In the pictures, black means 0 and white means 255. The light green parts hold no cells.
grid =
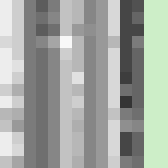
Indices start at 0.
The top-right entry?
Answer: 81
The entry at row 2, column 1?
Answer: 206
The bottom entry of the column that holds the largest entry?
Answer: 194
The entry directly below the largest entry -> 206
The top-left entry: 237
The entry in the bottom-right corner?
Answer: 111
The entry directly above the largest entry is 194
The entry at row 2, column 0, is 237
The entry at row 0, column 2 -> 123
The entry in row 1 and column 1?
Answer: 206
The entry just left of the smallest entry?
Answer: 216
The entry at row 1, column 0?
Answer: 237
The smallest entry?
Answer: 52
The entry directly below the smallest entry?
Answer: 123
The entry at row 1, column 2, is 123
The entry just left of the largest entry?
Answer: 165
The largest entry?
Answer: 248
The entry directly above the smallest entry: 111
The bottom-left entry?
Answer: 194

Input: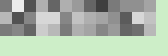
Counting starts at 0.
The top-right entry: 164
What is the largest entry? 236
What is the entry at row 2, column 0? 122
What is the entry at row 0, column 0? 122
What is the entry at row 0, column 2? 82
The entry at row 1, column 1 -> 82
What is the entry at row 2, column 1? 134
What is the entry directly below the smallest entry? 164
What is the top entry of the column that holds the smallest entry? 63
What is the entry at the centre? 194
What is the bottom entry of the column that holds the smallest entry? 134
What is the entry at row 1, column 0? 184

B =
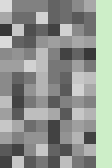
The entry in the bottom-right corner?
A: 99
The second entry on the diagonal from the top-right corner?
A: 89
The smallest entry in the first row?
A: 99
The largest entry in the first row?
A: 219
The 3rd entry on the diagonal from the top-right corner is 210
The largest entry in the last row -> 199
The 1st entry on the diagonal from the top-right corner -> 168
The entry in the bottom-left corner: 66
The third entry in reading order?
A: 129
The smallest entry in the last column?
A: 56
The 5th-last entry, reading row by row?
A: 119
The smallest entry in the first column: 56
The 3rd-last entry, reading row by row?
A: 190

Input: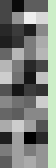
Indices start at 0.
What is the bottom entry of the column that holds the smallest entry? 171
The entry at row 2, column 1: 59
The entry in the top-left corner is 70
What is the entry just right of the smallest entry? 40
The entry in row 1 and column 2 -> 238
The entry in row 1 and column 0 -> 70
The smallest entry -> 0
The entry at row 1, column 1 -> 148
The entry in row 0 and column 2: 93
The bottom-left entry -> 93
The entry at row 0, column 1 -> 10
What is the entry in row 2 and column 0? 40
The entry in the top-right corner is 93

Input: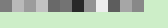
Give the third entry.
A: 156
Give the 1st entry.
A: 124
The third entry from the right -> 93
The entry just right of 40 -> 146

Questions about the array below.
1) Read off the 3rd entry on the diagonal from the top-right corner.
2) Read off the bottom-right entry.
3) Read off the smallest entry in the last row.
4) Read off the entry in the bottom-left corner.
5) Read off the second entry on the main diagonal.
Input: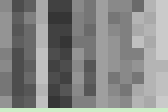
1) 169
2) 202
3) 53
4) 148
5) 95

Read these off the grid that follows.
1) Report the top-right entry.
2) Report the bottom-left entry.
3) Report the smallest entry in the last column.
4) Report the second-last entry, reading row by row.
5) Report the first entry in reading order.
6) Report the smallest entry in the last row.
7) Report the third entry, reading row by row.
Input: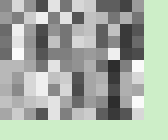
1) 155
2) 166
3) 76
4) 85
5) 137
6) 57
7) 146

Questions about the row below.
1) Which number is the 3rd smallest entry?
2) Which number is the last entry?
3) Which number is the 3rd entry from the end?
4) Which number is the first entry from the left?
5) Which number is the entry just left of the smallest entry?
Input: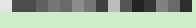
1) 54
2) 45
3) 129
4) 229
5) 85
